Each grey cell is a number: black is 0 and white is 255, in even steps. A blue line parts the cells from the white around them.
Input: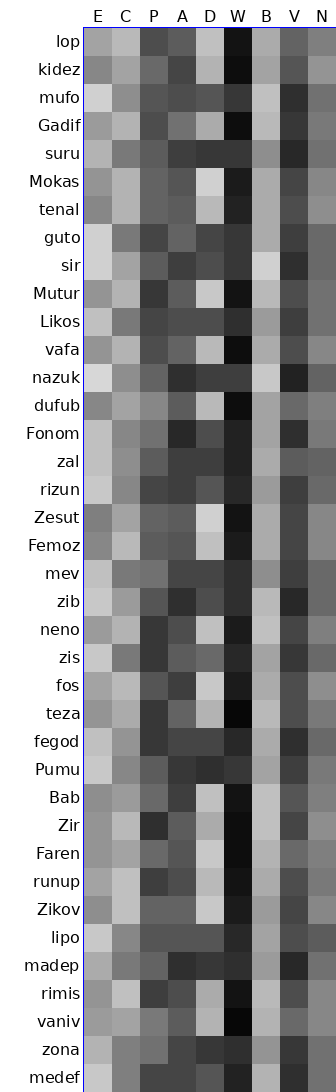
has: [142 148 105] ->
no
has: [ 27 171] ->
yes
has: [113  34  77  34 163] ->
no
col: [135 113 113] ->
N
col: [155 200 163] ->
E
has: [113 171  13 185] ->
yes
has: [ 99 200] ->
yes

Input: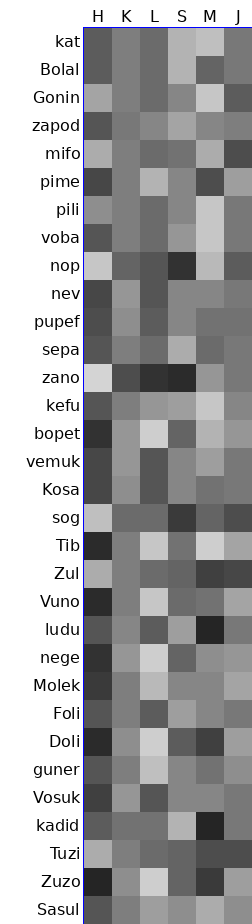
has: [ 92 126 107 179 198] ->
no
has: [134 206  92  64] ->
no
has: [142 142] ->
no
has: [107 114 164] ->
yes

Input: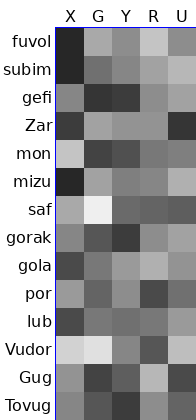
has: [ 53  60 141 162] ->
yes
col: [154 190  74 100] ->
U
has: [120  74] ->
no
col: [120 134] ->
R

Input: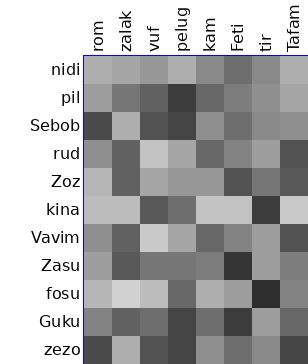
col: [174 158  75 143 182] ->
rom
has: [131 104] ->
no
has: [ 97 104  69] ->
no

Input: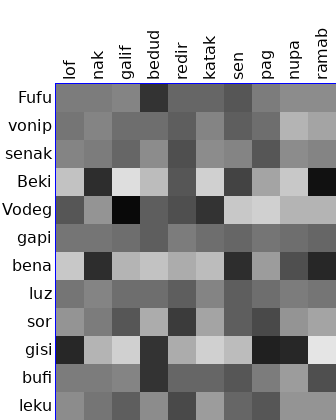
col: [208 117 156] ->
pag
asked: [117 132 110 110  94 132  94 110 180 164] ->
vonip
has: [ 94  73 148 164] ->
yes
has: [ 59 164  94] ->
yes

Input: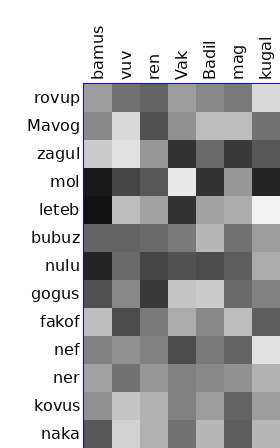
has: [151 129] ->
yes
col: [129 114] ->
Vak
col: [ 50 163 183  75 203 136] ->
Badil
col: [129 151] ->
ren
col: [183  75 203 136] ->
Badil
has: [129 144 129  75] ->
yes
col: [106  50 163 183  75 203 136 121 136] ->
Badil

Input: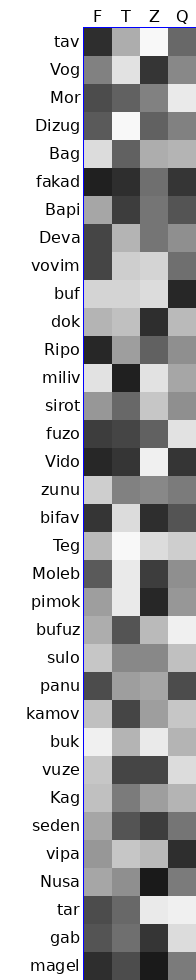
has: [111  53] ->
yes
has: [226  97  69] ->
no
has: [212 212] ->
yes
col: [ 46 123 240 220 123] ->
Q
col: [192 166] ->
F
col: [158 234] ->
Z
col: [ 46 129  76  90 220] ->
F

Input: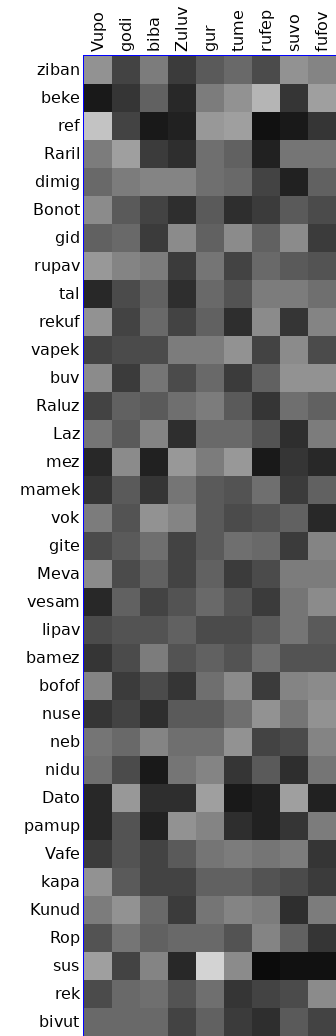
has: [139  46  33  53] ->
no
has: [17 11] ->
no
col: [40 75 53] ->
Vupo
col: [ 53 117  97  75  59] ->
fufov
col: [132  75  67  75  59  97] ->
godi
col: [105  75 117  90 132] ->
biba

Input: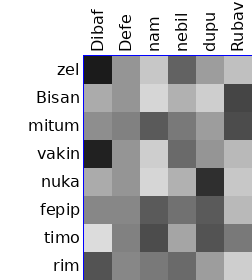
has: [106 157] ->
yes
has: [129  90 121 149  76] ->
no
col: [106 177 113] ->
nebil

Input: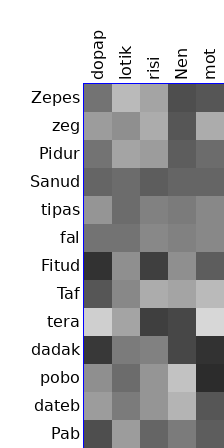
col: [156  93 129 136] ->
risi
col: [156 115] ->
dopap
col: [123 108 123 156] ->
lotik
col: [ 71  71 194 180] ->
Nen
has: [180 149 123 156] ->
no

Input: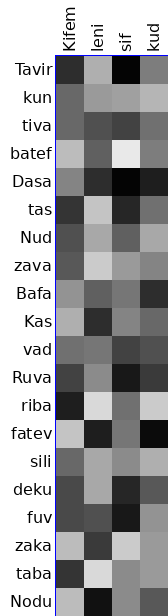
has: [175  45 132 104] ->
yes
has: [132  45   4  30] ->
yes

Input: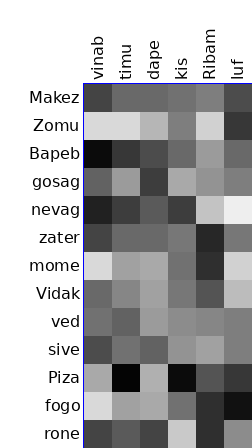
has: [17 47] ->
no
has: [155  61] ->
yes
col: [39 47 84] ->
Ribam
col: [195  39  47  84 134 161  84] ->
Ribam
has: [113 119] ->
no
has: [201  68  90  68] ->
no
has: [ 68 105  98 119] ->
no

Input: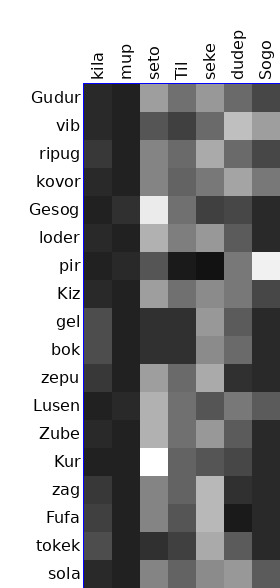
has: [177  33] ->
no
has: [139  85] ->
no

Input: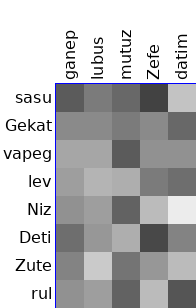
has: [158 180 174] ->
yes
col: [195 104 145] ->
datim
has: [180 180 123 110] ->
no

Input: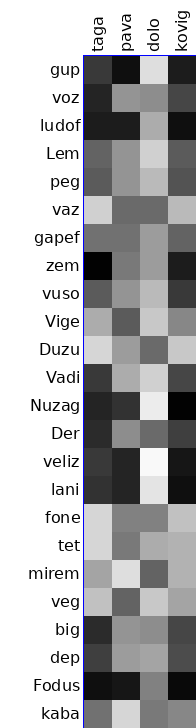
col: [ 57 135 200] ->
kovig
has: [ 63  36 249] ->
no
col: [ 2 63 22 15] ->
kovig
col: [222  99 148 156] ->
pava
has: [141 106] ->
yes
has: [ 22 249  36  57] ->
no

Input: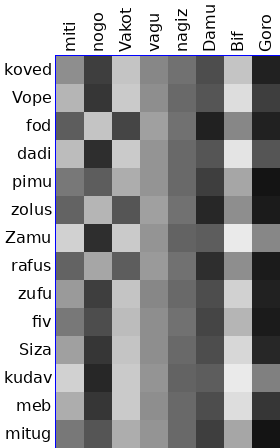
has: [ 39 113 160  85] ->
no
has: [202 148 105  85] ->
yes

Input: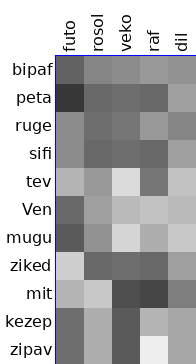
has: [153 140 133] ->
no
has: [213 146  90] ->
no
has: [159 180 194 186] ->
no
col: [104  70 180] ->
raf
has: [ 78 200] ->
no

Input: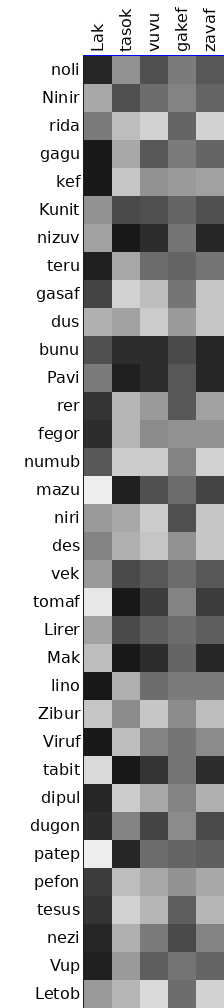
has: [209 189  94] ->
no
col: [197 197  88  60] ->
zavaf
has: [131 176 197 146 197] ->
yes

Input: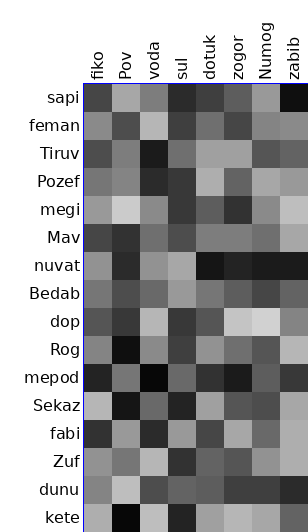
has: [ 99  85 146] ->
yes
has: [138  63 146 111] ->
yes
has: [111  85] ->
yes
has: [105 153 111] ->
no
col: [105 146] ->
Numog
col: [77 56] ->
Pov
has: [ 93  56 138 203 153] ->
no

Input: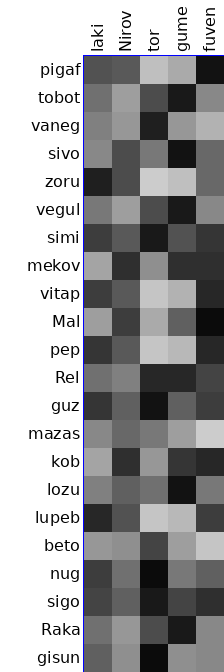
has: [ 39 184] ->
no
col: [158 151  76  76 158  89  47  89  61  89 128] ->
Nirov
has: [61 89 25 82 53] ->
yes
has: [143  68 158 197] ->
yes

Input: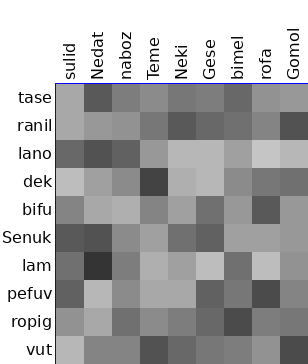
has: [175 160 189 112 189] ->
yes
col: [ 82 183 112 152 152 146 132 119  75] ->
Gomol

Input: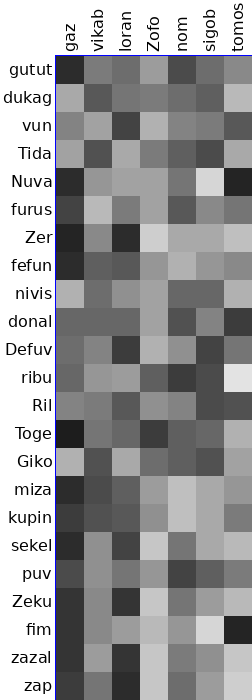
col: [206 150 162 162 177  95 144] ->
Zofo
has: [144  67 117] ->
yes
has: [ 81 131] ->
yes

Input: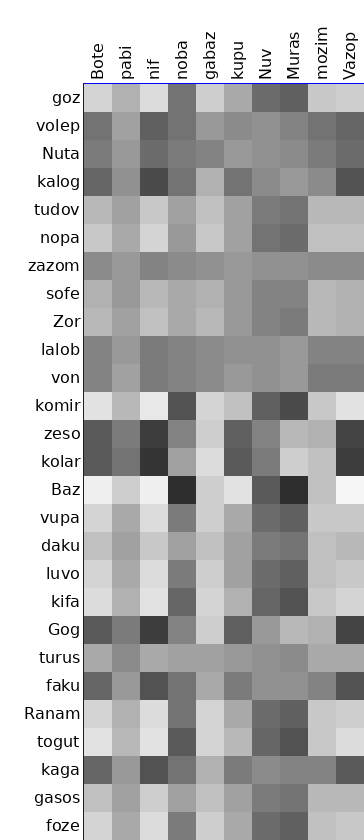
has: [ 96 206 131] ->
no
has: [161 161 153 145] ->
yes
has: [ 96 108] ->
no

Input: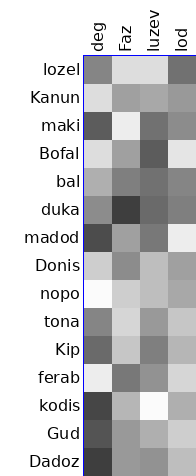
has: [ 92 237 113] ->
yes
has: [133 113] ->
no
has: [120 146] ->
yes
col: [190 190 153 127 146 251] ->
luzev

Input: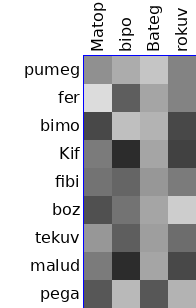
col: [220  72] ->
Matop
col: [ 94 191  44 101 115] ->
bipo
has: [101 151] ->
yes
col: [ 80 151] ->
Matop
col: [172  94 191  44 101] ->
bipo
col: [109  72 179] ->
rokuv
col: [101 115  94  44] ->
bipo

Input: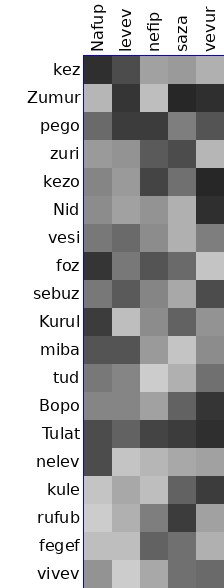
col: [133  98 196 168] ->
levev
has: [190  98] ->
yes
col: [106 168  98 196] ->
saza
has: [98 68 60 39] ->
no
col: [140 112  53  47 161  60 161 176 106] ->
vevur
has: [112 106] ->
yes
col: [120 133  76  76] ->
Nafup

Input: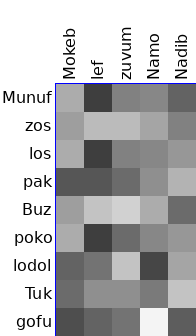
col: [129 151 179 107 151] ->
Nadib
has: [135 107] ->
no
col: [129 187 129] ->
zuvum
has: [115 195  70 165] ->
yes

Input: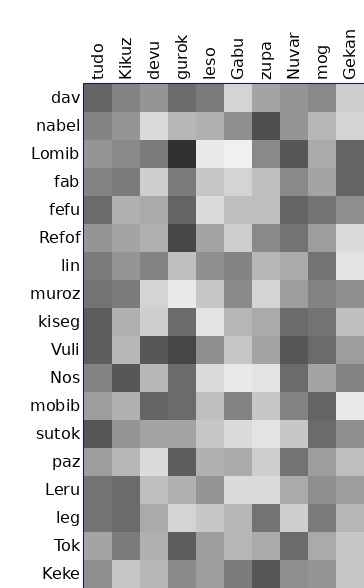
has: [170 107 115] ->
yes
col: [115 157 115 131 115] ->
mog
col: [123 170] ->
mog
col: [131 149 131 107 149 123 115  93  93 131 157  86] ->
tudo
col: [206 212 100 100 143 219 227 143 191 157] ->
Gekan
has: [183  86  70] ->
yes

